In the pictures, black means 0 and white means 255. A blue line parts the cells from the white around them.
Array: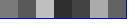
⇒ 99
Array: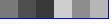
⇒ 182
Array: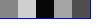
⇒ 78
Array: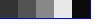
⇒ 11
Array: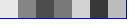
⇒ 188
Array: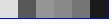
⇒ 26
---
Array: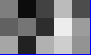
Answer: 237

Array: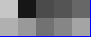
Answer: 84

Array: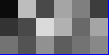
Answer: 105

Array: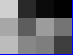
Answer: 156

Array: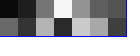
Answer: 95

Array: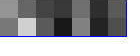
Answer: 46
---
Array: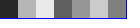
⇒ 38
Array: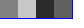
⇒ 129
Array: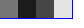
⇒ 117
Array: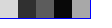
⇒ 217
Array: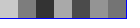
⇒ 201
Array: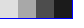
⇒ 223
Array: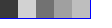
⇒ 57
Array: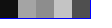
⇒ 15
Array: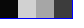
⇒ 7
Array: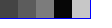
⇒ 68
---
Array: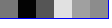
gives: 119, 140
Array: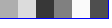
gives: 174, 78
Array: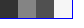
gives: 50, 246
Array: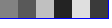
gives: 130, 58
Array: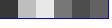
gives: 55, 98
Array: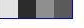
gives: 227, 90
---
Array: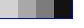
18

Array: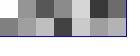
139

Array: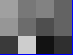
99

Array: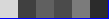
75

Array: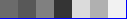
52

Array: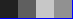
145
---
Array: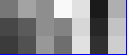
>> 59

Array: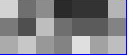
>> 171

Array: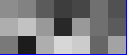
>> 121

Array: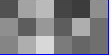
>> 133

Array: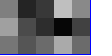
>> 118

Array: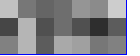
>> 129
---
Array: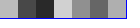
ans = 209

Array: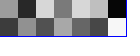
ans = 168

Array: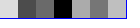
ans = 0

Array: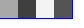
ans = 168

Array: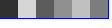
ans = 92

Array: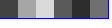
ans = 218

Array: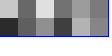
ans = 144

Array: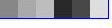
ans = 189

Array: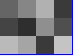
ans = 186

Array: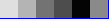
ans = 115
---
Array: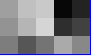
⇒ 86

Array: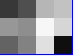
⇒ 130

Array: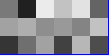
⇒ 111

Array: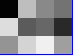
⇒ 212

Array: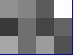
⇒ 111

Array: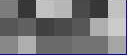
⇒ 174
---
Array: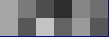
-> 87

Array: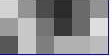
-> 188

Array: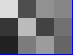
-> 101

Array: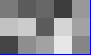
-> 133

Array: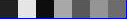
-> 108

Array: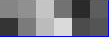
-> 84

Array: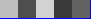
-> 98
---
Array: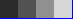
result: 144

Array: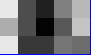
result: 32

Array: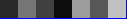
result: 64

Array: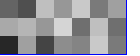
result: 191

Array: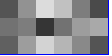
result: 220

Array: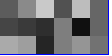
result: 201

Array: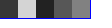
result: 34

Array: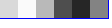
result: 185
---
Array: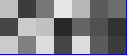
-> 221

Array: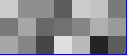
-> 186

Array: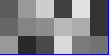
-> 217

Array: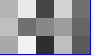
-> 46

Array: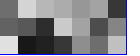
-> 142

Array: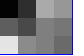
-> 139

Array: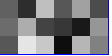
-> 14
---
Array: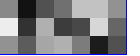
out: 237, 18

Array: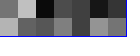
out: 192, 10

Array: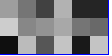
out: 205, 15

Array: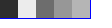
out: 236, 45

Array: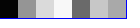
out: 248, 4

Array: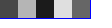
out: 223, 27

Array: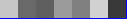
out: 209, 57

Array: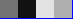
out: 227, 17

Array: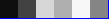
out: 247, 14

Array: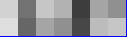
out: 222, 61
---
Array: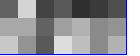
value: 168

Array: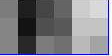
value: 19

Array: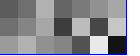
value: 133

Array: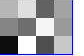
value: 110

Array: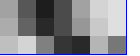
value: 99

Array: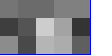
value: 84

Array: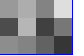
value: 182

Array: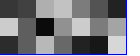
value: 94

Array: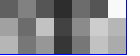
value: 108
